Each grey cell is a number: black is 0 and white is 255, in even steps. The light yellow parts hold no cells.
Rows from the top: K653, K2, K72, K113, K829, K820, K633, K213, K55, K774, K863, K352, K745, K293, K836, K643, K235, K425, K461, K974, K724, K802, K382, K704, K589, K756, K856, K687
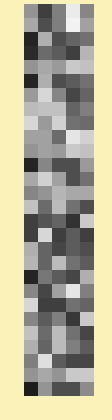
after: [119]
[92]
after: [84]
[100]
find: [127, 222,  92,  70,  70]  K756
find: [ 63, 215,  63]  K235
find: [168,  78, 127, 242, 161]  K2

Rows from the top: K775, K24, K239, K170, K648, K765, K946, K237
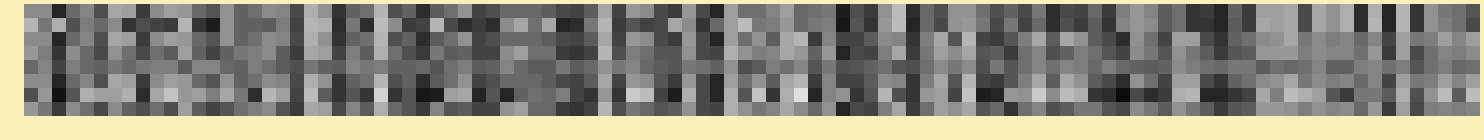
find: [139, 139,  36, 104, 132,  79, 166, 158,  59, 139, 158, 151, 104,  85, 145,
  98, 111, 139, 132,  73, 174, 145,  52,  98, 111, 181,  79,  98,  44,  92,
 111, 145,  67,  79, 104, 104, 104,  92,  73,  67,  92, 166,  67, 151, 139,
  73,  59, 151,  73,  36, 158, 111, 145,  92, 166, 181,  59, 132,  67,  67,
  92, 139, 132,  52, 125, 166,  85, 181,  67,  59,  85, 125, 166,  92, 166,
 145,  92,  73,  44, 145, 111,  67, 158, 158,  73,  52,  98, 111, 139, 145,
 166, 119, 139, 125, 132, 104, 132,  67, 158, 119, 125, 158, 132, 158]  K239
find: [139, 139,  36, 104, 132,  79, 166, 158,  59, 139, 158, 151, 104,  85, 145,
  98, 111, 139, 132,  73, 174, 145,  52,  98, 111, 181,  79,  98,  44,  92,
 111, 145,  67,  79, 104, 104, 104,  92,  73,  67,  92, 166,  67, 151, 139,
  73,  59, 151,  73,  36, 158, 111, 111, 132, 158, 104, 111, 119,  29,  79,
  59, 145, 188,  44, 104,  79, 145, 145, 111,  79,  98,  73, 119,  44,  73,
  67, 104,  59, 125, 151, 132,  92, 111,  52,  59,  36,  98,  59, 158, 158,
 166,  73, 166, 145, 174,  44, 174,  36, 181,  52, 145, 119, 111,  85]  K775
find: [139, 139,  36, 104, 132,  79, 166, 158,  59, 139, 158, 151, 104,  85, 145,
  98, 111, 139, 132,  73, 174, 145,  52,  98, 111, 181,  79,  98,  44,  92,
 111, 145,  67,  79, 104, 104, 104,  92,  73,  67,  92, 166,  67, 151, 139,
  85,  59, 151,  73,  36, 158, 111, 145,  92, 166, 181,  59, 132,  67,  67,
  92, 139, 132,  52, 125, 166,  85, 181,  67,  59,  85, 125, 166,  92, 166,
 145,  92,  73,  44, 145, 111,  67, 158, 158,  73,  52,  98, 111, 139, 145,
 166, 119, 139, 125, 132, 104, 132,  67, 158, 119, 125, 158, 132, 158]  K765

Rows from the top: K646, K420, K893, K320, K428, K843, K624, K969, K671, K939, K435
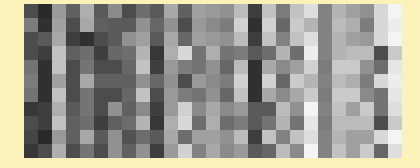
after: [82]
[109]
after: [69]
[41]
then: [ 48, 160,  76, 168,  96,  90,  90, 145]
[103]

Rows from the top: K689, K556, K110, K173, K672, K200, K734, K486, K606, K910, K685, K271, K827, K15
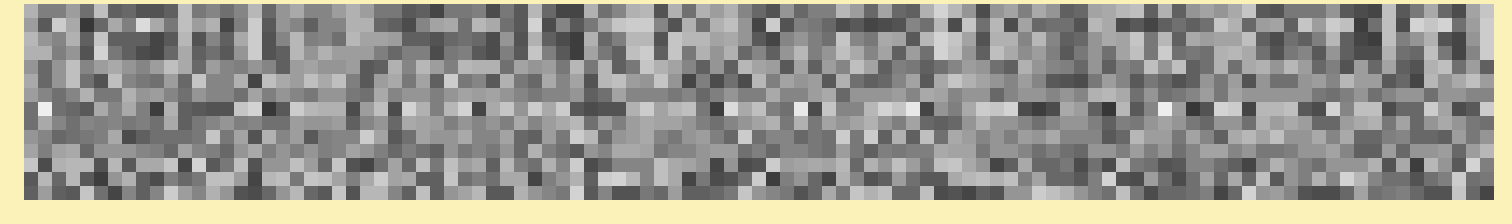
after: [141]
[157]
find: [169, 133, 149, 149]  K734

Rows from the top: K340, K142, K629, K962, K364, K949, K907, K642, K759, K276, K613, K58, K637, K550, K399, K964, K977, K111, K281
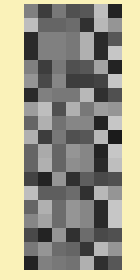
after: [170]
[101]
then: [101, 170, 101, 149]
[134]
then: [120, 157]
[149]
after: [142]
[134]

